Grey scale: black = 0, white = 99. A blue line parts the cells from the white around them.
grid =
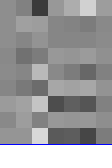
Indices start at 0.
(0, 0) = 55
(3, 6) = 56
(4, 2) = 72
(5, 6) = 57
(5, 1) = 47
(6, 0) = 60
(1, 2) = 61
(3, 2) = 48
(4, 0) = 54
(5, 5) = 65
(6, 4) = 37
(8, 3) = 35
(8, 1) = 58
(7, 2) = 50
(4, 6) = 50
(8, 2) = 84
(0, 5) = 81

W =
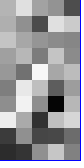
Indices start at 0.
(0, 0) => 70
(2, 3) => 54
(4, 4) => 73
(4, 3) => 65
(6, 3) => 2
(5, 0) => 49
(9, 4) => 50
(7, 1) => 66
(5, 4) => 61
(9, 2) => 56
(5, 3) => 36
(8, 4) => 42
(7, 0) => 92
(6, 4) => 71

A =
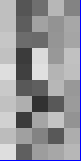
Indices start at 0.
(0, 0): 74
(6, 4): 60
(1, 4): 65
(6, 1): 68
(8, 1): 62
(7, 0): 81
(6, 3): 34
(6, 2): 19
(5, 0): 78
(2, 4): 64
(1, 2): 63
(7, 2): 64
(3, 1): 23
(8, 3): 34
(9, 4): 71
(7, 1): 23

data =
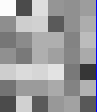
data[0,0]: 98
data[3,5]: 66
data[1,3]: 35
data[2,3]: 68
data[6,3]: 59
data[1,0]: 55
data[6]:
[29, 81, 35, 59, 63, 34]
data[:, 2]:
[86, 81, 68, 68, 83, 60, 35]
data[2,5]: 73
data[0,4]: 56
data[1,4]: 56

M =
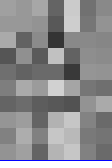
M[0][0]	62
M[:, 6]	[53, 57, 52, 54, 57, 43, 66, 41, 45, 41]
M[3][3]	75
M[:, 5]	[44, 46, 53, 55, 58, 46, 57, 51, 47, 50]
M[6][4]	32
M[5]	[49, 66, 60, 81, 64, 46, 43]
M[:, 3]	[39, 34, 20, 75, 41, 81, 34, 69, 77, 70]
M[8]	[50, 67, 50, 77, 72, 47, 45]
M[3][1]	56
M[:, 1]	[59, 59, 38, 56, 38, 66, 42, 61, 67, 62]
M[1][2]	57
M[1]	[59, 59, 57, 34, 80, 46, 57]
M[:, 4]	[79, 80, 53, 38, 22, 64, 32, 77, 72, 77]
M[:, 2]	[65, 57, 54, 35, 41, 60, 36, 39, 50, 39]
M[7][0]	58
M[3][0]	33
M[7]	[58, 61, 39, 69, 77, 51, 41]

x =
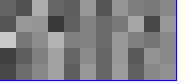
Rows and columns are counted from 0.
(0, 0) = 39
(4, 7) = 61
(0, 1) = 31
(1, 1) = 59
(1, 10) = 59
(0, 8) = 49
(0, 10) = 52
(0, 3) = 40
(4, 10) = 56
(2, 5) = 51
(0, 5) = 59
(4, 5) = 59
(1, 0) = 33
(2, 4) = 50
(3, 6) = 40

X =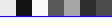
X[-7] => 91
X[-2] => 17
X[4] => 64
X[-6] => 7

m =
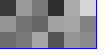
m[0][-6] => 22
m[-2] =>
[58, 44, 40, 62, 64, 51]
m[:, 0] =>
[22, 58, 42]
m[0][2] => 47

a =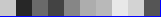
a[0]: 78
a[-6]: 52
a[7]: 90
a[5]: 67

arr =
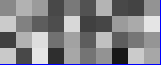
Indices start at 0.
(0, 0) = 53
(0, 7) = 28
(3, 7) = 9
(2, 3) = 44
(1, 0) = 79
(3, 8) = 79
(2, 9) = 58
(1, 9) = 89
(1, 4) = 84
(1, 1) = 50
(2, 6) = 75
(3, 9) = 65
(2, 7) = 36

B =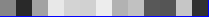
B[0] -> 52
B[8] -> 75
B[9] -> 34
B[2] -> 63
